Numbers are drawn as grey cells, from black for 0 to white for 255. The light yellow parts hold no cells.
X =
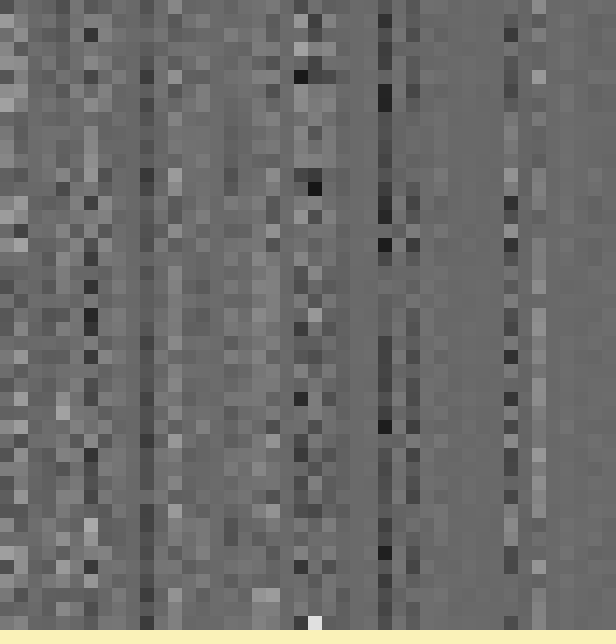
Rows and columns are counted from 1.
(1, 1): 81
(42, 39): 97
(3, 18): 112
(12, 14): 112
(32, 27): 108
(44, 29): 104
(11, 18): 102
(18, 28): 28
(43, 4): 95
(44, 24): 112
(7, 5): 88
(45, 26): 106
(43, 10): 105
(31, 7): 111
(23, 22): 100
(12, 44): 102
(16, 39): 96
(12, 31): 102
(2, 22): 151
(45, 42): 103
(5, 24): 110
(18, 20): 82
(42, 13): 106
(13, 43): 114
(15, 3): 99
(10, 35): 105
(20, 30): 104
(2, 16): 107
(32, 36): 104
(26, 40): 105
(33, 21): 105
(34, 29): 111
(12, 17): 95
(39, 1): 107
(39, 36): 104
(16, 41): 114
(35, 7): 81
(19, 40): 105
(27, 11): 86
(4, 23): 127

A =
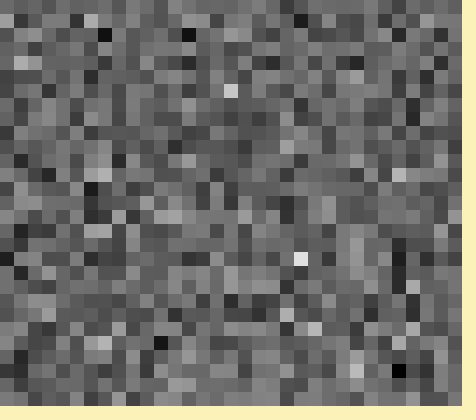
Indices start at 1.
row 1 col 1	106
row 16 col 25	92
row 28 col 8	114
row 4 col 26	122
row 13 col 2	105
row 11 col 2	101
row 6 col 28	116
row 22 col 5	108
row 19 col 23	99
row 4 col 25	112
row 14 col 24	105
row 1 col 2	93
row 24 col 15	117
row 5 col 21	87
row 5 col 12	88
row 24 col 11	104
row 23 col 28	96
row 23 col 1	81
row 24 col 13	132
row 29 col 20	132
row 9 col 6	60
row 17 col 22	91
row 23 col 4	155
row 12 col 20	116
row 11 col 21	158
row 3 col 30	121
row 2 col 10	129
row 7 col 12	80
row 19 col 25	125
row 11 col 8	134
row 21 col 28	105
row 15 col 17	56
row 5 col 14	43
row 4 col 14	136
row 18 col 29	46
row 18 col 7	107
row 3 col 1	81
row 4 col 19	117
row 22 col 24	138

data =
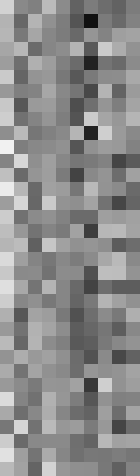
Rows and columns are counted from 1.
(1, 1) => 210
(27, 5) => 137
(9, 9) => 151
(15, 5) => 147
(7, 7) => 72
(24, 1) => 153
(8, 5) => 131
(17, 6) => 162
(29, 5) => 150
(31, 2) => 213
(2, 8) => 123
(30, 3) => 136
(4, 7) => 89
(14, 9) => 139
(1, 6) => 98
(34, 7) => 142
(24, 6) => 93
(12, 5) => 135
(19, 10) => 137
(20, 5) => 140
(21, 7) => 67
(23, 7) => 110
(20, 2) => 138
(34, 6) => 143
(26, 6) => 108
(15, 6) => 143
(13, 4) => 158
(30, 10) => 164
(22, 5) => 134
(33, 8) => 119
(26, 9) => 72
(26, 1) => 147
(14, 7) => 185
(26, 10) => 98
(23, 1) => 176
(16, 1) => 204
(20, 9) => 189

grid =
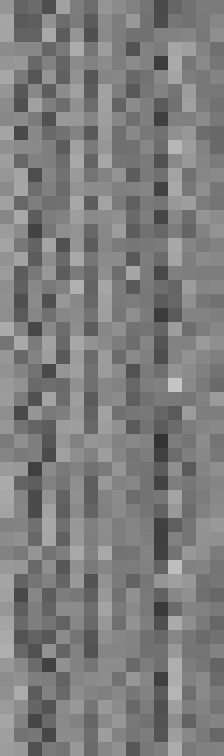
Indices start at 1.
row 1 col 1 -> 149
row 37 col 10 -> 127
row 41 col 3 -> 105
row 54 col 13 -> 172
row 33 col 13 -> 108
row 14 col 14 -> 120
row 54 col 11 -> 120
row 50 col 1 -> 144
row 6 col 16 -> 132
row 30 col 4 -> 121
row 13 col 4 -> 133
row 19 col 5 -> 106
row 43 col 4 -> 93
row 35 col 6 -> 142
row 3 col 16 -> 142
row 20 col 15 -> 125
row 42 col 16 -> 118
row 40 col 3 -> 149
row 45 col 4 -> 116
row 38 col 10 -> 133
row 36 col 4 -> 147
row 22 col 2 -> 79
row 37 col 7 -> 100
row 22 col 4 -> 80
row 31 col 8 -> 158
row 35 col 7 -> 94
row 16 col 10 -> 106
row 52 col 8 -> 137
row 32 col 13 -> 124
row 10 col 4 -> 105
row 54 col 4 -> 121
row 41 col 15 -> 132
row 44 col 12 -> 58
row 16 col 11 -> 126
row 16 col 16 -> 140
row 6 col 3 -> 85
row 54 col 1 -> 157
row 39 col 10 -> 133
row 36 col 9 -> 140
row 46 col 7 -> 85
